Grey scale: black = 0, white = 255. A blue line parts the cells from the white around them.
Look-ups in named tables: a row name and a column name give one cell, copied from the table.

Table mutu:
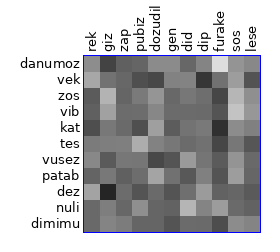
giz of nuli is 126
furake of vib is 84
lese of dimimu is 132
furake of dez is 98
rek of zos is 91
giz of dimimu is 132
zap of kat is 106
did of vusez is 154
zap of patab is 96
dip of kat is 121
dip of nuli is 132
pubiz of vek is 79
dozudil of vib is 135
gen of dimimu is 84
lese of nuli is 98
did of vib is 107
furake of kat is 48
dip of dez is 155
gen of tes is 119

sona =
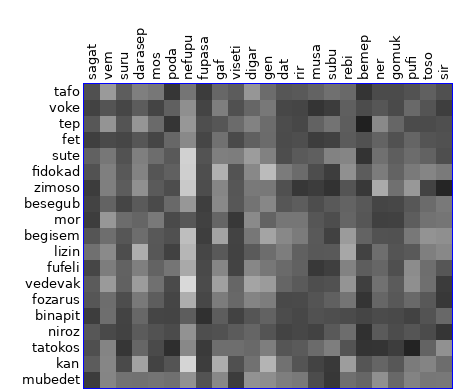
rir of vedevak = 90
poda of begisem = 80
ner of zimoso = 170
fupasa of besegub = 62
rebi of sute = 133
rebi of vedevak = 148
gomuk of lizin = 84
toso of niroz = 75
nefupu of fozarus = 174
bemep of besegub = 88
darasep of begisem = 109
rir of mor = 118
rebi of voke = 95
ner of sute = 112
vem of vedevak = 154
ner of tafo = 75
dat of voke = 71
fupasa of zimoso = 77
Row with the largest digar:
vedevak

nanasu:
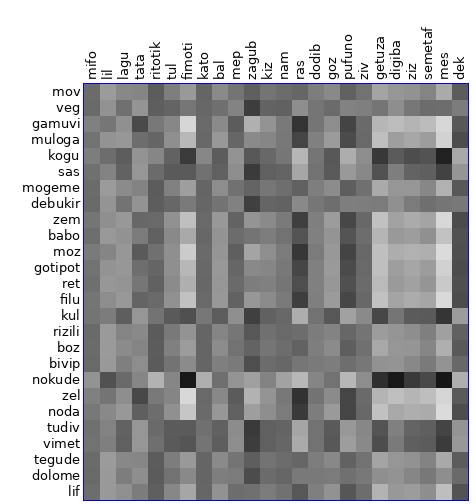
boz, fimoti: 156
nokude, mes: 22
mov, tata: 133
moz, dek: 79
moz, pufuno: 68
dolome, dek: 106
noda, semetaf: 171
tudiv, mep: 140
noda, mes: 219
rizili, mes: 160
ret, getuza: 186
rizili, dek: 97
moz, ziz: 177
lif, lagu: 144
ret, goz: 151
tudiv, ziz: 100
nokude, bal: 111
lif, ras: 87
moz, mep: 95
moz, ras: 55
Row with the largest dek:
nokude

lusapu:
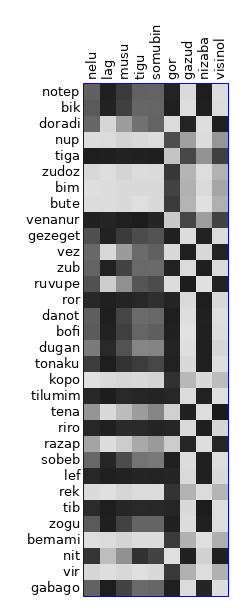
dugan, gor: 36
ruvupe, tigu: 85
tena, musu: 188
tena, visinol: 27
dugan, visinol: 214
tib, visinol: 221
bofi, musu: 64
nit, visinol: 32
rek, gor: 51
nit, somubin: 67
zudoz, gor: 55
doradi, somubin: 99
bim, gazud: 177

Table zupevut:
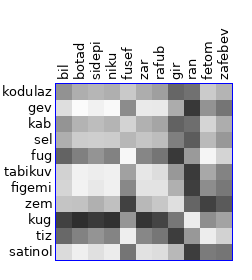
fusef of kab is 211
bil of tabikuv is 210
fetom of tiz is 237
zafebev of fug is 212
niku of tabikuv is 240
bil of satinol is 219
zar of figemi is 227
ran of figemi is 62
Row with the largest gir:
zem

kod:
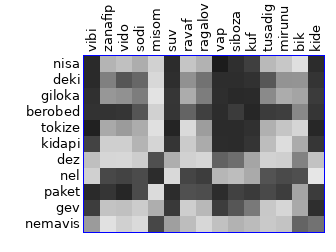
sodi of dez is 205
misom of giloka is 227
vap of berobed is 44
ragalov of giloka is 125
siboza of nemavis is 178
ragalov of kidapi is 171
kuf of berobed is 38
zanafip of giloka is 151
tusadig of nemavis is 201
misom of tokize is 224
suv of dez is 174
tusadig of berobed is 59
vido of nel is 67
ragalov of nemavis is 215
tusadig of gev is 200
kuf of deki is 49
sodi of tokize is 172
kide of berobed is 53
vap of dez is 98
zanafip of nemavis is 225
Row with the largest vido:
dez

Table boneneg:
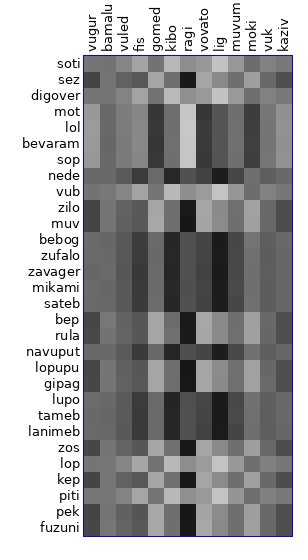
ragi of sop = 197
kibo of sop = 111
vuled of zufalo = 88
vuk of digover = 129
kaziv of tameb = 105
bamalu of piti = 119
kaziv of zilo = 77
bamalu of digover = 117
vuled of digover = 131
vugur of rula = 72
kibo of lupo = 37
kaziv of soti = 120
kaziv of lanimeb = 103
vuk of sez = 104

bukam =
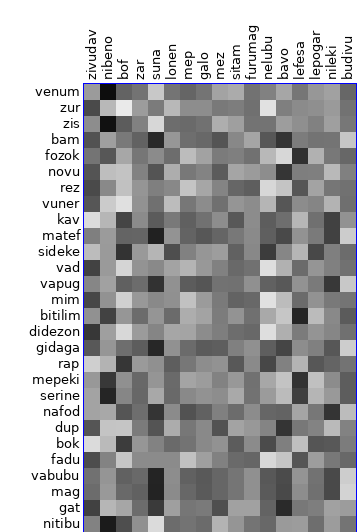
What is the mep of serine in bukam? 137
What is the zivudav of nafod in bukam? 163
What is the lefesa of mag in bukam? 141
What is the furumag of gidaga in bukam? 144
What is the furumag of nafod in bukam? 140
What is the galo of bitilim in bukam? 163

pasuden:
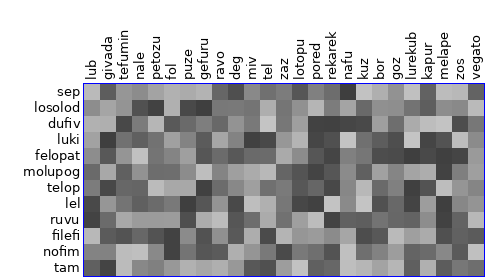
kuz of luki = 112
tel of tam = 80
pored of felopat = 86
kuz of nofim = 111
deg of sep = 79
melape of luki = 83
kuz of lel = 196
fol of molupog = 110
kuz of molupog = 96
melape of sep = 188
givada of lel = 150
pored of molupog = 68
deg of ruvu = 86
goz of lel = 104
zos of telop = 149
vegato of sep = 99
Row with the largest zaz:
filefi

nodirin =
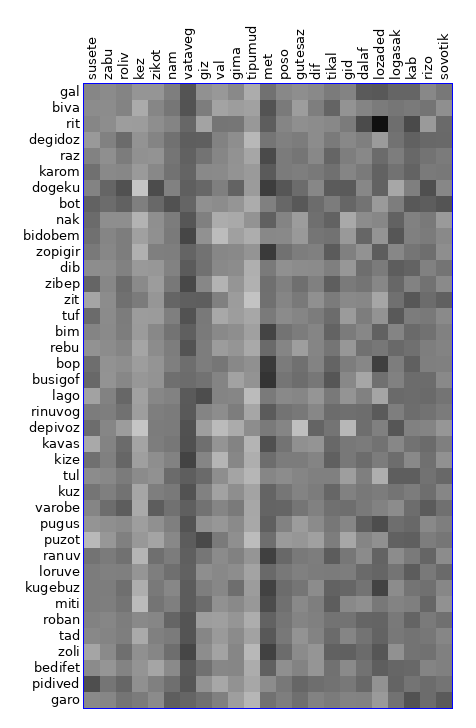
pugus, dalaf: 95
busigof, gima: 162
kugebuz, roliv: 111
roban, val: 159
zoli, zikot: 134
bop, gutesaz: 112
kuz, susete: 117
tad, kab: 115
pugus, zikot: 144
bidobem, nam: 122
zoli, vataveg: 70
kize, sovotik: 145
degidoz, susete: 153
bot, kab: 88
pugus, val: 151

